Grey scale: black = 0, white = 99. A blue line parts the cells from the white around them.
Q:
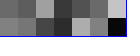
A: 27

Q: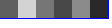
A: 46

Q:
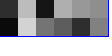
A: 45

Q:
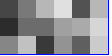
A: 22

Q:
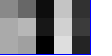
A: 0

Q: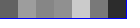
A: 52

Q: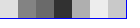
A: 41

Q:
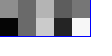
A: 79

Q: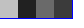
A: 41
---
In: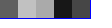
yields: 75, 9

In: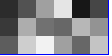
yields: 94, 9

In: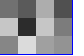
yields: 85, 17

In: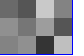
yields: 78, 20

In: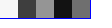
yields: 96, 7

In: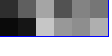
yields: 77, 4

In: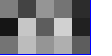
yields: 81, 8
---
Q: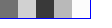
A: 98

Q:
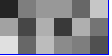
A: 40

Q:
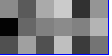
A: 19

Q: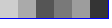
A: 61

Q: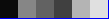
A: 70

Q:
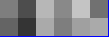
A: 76
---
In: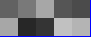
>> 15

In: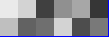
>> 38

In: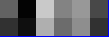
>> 6

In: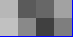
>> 53

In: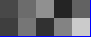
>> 46

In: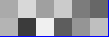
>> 23

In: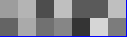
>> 66

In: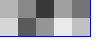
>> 35
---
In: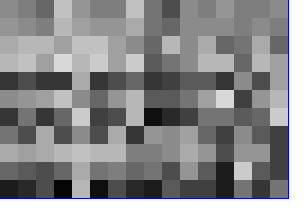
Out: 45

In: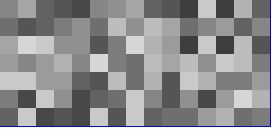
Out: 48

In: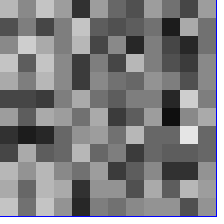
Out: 57

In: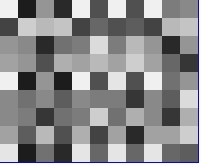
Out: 36

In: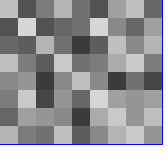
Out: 58

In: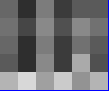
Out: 70

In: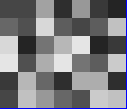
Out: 75

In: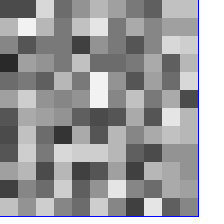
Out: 52

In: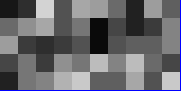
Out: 78
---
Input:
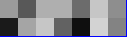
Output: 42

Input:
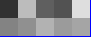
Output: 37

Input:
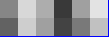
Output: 22

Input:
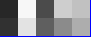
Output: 29

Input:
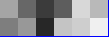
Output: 36

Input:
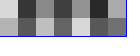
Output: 57

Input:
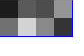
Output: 35
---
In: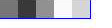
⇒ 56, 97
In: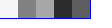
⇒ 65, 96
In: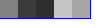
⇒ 18, 77
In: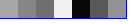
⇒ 93, 93
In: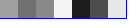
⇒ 95, 95
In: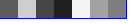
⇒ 13, 95
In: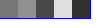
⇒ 28, 87
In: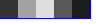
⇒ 86, 86
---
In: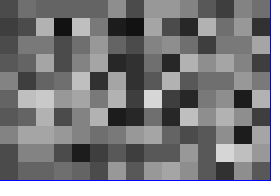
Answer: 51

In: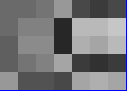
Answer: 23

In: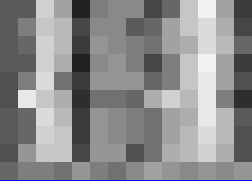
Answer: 63

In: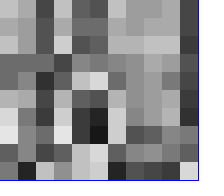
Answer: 66

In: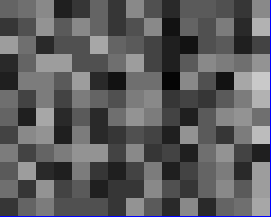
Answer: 21

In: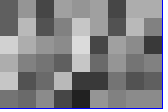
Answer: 67

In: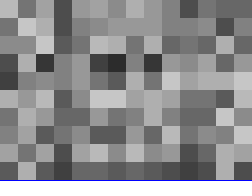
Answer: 40

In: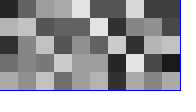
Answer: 24
